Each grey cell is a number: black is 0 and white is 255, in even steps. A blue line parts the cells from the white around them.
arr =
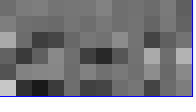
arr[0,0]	110
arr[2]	[169, 108, 62, 70, 104, 119, 114, 140, 115, 68, 96, 115]
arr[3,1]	58
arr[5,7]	110
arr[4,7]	121
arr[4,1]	130
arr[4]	[83, 130, 134, 135, 109, 129, 112, 121, 112, 141, 105, 137]
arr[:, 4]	[118, 117, 104, 111, 109, 110]
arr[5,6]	69
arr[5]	[199, 49, 25, 59, 110, 65, 69, 110, 118, 68, 108, 125]
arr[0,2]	126
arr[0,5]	119
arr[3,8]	114
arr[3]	[98, 58, 96, 137, 111, 63, 40, 86, 114, 170, 110, 179]
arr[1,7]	111

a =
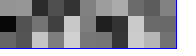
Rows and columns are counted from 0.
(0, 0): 148
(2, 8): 204
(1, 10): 105
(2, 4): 209
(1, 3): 64
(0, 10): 130
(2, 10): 114
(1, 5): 126
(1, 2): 116

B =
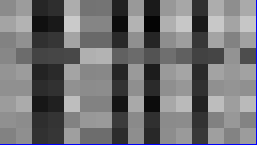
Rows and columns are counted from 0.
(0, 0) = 139
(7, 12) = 50
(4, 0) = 148
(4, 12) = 42
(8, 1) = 143
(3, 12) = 66
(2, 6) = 105
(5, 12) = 48
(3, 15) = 77
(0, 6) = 116
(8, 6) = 109
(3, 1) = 108
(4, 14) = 152
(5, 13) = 144
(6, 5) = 130
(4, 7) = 37
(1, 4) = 202
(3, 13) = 69
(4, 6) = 136
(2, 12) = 55
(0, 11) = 167
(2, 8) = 144
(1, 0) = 164
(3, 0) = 135
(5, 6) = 141
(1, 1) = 179
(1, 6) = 133
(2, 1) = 145
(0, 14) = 142
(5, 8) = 143
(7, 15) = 131
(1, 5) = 133
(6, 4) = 190

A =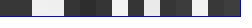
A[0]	55
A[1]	55
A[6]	53
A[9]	234
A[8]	53

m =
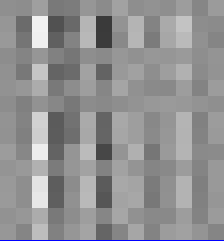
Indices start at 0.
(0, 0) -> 143
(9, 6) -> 71
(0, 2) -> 159
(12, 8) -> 167
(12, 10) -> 145
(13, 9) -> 137
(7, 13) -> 156
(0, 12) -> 134
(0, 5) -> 150
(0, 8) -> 142
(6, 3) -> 135
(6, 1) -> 128
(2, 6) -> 59
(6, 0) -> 141
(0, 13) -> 155
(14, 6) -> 101
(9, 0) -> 156
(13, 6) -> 134
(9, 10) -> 154
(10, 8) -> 148
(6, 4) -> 120
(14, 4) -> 150
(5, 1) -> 151
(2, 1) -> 117
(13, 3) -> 121
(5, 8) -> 145
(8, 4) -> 110
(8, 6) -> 101
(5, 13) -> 156
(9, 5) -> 187
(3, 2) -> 150
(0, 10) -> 142
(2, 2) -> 239
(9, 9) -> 118
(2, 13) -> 133
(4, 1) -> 120

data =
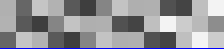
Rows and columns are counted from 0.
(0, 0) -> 176
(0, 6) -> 133
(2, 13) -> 204
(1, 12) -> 185
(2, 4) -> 62
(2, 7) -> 175
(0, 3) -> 178
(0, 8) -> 175
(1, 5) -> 175
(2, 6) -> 195
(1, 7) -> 81
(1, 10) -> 243
